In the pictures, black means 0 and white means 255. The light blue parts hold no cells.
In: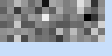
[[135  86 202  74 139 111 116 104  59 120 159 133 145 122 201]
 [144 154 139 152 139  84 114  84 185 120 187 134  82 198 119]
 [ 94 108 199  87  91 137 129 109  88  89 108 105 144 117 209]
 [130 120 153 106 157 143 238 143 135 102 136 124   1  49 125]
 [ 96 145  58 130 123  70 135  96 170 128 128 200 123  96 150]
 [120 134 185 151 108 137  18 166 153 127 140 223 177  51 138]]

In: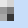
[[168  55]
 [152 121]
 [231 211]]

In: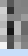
[[243  77 182 133]
 [168  81 150 125]
 [203  22 187 105]
 [181  43 185 106]
 [196 131 133 155]
 [208  49 131 131]
 [157  88 132 128]]

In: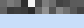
[[ 96  57  61  58  42 104 145  84 133 111  87  67]
 [105 123 110  46 243  73 125 109  66  73  91  92]]

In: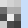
[[203  76  62]
 [ 73 237 102]
 [110 174 172]
 [221 210 201]]

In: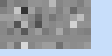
[[135 158 119 216 135 146 157 157 113 145 140 143 153]
 [139 139 140 139 139 139 139 139 140 139 139 139 139]
 [136 117 141  89 139 156 121 135 168 130 140 132 127]
 [137 148  83 181 126  81 143 136 144 140 210 146 145]
 [157 156 166 152 133 101 141 119 135 142 162 189 141]
 [130 140 198  51 161 126 142 150 129 149 105 137 138]
 [108 138 126 130 146 147 143 184 134 142 140 127 147]]

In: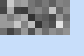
[[112  67 100 152  81 152 110 143 128 146]
 [154 154 199 132 188  53 101  79 227 127]
 [155 123 150 171  50 100  90  71 149 106]
 [ 69 173  65  60 119 132 110 194 102 138]
 [ 80 203 151 161 117 101 120  96 132 125]]

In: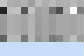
[[ 97 184 182 121 181 148 162 122 135 165 188 158]
 [154 174 171 163 179 156 164 156 167 167 164 172]
 [153 174 170 163 179 156 165 156 167 167 164 171]
 [156 174 170 165 178 158 165 158 168 168 165 172]
 [ 36 190 194  85 193 159 168 116  79 177 253 125]
 [197 174 170 176 159 188 174 187 175 176 184 173]]
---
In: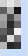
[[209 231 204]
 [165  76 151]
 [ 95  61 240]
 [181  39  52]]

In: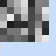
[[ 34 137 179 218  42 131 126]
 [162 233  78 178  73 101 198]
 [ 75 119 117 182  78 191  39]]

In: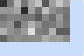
[[ 48 120 186 117 167 195  87 159 198 162]
 [115 131 129 119 118  92 135 109 156 114]
 [177 146 133 155 222 128 120 180  93  94]]

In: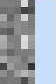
[[128 127 124 218  97]
 [168 102 135 208 124]
 [105  92 140 133 131]
 [166 136 127 215 152]
 [169 141 141 117 144]
 [142 118 156 181 159]]

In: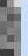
[[ 65 149 217]
 [134  86 104]
 [102 130 125]
 [130 143 146]]

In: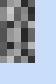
[[ 86 152 166  42  99]
 [142 189  95 143  54]
 [ 83 148 169  38 103]
 [ 93  42 138  95 184]
 [144 191  93 146  51]]

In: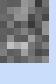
[[100  93  94 149 136  57 111]
 [108 102 146 147  75 102  72]
 [ 96  92 107 130 101  75 147]
 [118 192 169 191 119  97 124]
 [ 85 116  92 103 121 110 139]]

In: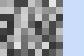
[[163 175  69  69 197 158  78 229 107]
 [ 60  60 167 209 113 207 114 196  62]
 [ 66  56 201 134 177  67 126  71 193]
 [162 102 227 109 193 121 215  56  82]]
